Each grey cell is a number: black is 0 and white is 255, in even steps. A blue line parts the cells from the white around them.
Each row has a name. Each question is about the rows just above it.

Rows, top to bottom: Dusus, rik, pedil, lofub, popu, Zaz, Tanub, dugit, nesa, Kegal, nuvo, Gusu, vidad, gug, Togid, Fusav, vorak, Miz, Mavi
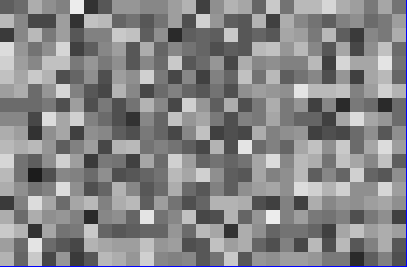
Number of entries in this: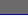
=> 2
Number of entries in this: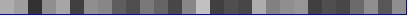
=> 29
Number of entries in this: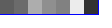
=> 7
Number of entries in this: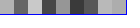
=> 9

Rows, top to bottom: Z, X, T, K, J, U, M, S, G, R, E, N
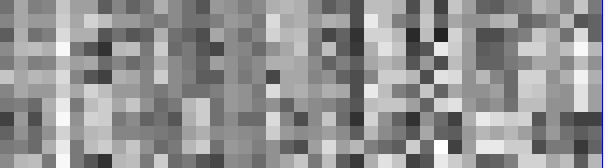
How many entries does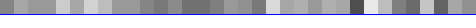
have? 34
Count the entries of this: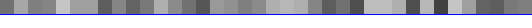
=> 38
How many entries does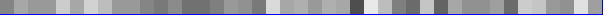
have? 43
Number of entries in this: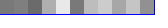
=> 11
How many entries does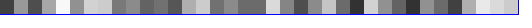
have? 37
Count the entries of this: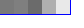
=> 5
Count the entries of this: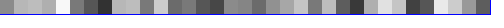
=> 35

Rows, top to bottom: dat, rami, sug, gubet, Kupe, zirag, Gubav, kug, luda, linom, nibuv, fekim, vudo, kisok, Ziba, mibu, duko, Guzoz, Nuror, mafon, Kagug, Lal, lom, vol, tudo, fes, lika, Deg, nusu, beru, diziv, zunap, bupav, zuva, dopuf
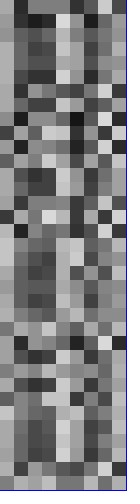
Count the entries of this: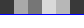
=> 6
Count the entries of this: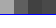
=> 4
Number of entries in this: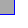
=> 1
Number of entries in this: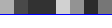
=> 8

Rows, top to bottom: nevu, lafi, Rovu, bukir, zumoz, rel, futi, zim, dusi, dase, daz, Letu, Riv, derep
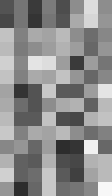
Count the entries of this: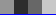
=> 4
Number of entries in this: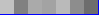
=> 7

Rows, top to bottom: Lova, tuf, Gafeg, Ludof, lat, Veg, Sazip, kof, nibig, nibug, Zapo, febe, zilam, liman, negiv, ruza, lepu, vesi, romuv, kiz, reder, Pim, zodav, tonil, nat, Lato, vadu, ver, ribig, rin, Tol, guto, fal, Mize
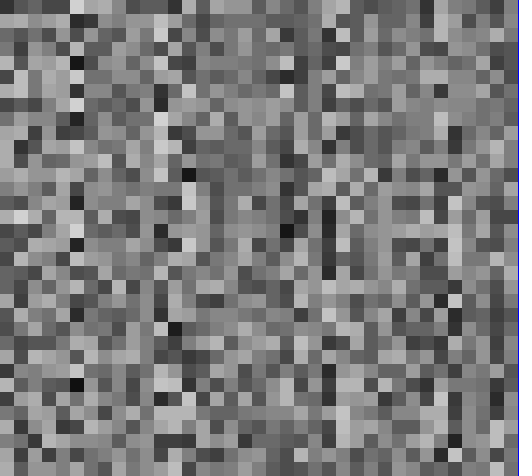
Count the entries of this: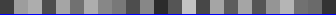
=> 24
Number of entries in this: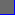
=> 1
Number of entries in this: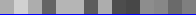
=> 14
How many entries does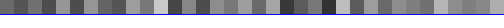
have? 36

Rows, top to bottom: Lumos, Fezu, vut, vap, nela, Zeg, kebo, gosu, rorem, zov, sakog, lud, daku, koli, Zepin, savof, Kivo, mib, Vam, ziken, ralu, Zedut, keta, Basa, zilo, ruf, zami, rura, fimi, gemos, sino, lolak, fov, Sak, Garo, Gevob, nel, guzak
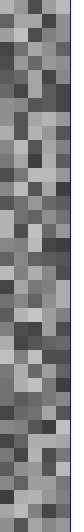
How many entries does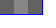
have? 3
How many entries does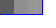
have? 3
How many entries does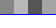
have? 4
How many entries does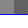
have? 2
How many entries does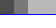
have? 4
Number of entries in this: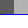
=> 2
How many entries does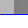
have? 2

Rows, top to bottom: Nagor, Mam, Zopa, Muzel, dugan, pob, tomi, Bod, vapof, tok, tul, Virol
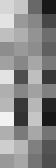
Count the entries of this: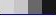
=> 4
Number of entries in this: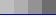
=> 4
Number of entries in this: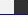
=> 2
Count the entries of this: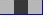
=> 3
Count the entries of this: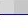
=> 2
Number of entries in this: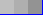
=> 3

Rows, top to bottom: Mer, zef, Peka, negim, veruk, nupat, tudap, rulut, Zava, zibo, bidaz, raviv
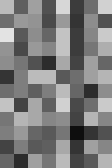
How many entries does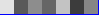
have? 7
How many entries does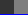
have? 2
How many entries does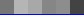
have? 6
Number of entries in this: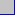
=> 1
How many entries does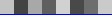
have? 8
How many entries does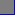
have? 1
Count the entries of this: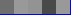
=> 5

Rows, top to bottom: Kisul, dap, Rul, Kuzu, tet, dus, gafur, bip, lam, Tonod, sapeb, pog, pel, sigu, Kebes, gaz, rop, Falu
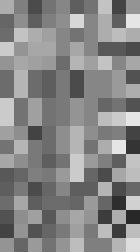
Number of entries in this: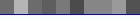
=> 10
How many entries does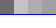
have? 4
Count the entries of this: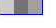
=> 3

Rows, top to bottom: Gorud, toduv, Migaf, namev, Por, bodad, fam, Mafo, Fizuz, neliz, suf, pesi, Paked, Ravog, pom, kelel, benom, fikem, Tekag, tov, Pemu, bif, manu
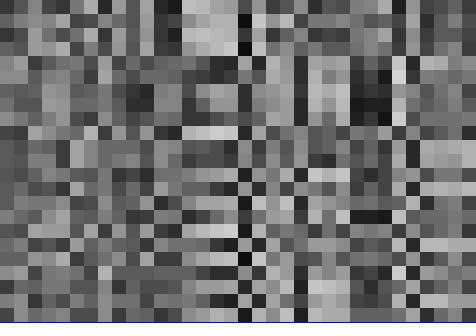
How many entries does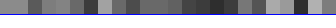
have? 24
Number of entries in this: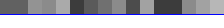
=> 16
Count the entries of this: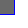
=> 1
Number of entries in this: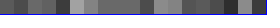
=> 19
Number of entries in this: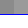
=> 2

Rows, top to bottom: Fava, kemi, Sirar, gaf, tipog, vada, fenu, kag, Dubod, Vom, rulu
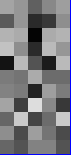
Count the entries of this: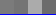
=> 4
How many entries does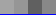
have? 4
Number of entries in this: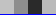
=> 4

